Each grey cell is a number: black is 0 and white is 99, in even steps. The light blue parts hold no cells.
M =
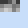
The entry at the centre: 61
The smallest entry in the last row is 50
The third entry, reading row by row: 33
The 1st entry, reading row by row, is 22

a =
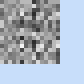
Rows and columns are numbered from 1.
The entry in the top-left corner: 45
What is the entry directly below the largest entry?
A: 28
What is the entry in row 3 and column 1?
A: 45
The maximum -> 95
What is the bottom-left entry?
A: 78
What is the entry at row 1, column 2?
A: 60
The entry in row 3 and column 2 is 66
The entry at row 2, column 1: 72
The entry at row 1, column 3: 66
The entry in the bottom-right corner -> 34
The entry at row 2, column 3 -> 55
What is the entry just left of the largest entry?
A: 60
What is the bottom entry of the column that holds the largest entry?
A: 22
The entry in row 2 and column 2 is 60
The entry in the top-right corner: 66

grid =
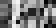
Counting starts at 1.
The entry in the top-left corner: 34
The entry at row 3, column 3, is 34
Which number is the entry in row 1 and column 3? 40
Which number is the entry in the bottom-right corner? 7
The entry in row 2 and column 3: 19
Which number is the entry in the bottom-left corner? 24
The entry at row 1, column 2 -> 34
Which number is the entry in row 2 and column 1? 50
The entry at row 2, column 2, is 50
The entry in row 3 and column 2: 40
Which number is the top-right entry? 7

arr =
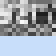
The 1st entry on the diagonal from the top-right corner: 55
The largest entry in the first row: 86
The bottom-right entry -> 81
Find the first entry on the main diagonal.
81
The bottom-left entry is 49
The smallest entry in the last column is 12
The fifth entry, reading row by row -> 49
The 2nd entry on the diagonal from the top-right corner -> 17
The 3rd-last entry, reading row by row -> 49
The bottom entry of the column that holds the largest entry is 49
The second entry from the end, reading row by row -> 37
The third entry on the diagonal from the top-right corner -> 43
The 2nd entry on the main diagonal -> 60
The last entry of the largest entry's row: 27
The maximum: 97
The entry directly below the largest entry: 43
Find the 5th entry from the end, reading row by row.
60
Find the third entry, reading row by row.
49

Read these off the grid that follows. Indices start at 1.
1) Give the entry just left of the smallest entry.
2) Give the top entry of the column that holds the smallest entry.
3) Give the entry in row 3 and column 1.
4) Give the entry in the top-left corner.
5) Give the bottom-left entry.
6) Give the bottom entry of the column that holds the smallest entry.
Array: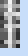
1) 48
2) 25
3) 42
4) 36
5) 31
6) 13

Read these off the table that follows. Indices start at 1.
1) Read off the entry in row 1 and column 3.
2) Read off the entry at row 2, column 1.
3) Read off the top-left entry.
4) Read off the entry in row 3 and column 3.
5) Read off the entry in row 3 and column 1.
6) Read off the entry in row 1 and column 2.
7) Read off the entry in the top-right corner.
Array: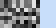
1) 38
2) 49
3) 49
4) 20
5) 26
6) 15
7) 9

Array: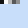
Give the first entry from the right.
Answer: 55
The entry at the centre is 73
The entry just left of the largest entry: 7

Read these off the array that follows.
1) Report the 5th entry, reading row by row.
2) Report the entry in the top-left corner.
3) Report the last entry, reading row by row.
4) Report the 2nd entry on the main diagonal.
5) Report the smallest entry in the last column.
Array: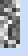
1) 88
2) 26
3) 88
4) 31
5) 21

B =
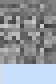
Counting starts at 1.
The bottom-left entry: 62
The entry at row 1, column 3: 50
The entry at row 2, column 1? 38
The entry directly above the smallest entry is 56
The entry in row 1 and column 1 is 50
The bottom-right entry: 50
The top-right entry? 50
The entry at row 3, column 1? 56
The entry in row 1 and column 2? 50
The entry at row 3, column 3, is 50
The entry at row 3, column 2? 56
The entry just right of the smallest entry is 27
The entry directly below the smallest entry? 50
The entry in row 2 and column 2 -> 44
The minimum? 22
